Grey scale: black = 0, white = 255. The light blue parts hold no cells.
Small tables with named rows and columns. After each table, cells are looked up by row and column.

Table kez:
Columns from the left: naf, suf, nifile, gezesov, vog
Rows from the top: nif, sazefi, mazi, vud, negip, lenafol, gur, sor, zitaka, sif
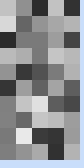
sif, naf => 126
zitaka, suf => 233
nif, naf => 194
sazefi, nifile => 148
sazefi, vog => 180
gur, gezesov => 93
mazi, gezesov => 157
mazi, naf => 43
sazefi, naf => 216
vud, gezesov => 197
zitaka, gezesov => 53
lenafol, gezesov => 164
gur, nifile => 224
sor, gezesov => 188
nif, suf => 144
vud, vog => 184
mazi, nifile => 122
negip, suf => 56
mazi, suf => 122

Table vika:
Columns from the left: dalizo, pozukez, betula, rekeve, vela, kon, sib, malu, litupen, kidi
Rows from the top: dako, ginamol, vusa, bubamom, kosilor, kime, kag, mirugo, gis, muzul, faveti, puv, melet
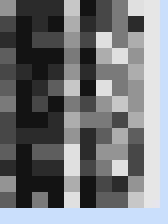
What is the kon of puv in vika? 18
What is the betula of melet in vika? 121
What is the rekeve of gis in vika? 44
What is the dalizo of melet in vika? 95
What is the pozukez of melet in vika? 18
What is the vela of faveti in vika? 224
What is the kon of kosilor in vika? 44
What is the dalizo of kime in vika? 95
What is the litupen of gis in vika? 95
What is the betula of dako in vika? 44
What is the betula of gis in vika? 44
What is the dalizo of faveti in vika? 44
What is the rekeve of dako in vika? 44
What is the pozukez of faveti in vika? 18
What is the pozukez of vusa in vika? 18
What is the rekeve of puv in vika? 18
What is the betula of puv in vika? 18
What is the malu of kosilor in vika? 121

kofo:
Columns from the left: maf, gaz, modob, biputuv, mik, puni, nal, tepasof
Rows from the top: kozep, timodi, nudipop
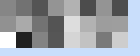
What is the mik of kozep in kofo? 178
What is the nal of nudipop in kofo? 121
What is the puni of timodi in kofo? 178
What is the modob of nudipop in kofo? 131
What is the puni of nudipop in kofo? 194
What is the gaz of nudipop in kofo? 32
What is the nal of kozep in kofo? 148
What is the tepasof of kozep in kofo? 77
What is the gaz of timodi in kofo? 170
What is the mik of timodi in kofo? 221
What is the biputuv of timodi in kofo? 84
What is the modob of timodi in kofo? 115
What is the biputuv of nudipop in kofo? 86
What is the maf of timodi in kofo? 145
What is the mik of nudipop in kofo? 213
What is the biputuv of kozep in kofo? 148
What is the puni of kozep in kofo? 76
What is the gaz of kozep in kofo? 114
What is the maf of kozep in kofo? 134
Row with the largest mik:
timodi

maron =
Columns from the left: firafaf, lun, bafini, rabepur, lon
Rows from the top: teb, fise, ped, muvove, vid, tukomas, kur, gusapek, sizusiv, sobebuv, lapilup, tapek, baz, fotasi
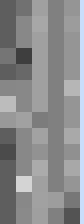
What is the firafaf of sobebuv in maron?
75
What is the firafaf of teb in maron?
94
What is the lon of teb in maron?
149
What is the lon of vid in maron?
149
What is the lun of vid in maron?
104
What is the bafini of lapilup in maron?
171
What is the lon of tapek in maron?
149
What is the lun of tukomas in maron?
136
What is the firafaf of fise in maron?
94
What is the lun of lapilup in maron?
136
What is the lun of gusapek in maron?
161
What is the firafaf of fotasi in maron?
94
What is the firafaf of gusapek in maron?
153
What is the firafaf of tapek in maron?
94

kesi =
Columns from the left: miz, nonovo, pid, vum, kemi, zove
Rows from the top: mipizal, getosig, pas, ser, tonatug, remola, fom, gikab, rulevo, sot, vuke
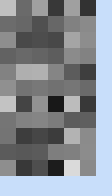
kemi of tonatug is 92
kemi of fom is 188
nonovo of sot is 88
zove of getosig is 138
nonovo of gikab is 130
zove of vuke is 137
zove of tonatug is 62
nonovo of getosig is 103
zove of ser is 130
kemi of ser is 139
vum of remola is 113
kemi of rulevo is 179
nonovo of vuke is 56
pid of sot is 91
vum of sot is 126
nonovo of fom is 68

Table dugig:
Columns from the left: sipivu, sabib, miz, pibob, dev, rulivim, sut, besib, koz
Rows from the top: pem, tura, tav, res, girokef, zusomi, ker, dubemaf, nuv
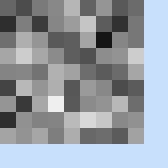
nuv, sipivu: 163
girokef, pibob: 177
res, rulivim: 82
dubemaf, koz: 144
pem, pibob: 135
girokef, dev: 161
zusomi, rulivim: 155
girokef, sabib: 133

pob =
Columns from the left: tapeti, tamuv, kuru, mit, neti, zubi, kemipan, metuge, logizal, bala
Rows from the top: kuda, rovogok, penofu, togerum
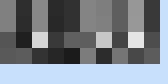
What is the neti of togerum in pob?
27
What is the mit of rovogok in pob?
39
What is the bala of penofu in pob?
77
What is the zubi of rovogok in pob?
131
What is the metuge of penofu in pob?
68
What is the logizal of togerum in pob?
71
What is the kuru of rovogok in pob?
136
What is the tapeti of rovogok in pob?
128
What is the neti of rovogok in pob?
49
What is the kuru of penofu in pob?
214
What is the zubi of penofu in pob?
95
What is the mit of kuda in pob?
41
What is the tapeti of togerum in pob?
89
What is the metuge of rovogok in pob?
95
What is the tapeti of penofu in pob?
84
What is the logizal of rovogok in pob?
152
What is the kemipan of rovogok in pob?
128
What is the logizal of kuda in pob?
151

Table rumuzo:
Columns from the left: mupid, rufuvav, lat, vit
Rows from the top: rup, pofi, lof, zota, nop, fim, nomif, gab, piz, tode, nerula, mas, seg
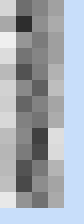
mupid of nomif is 206
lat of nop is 126
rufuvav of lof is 150
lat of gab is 116
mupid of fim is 210
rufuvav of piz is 136
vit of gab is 172
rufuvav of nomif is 101
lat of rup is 133
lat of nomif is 130
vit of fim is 190
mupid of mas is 191

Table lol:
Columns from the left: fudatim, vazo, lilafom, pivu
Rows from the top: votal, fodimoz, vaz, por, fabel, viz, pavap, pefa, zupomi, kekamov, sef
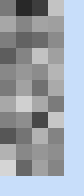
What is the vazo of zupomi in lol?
116
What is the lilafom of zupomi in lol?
178
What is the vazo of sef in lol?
103
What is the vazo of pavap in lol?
208
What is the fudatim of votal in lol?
121
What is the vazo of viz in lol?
162
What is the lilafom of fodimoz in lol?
163
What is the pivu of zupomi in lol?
131
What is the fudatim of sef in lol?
213
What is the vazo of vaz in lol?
98
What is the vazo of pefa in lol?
142
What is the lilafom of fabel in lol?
140
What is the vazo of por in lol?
132
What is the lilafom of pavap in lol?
169
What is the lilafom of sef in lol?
161
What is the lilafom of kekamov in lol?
150
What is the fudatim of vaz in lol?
126
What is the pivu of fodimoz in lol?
159

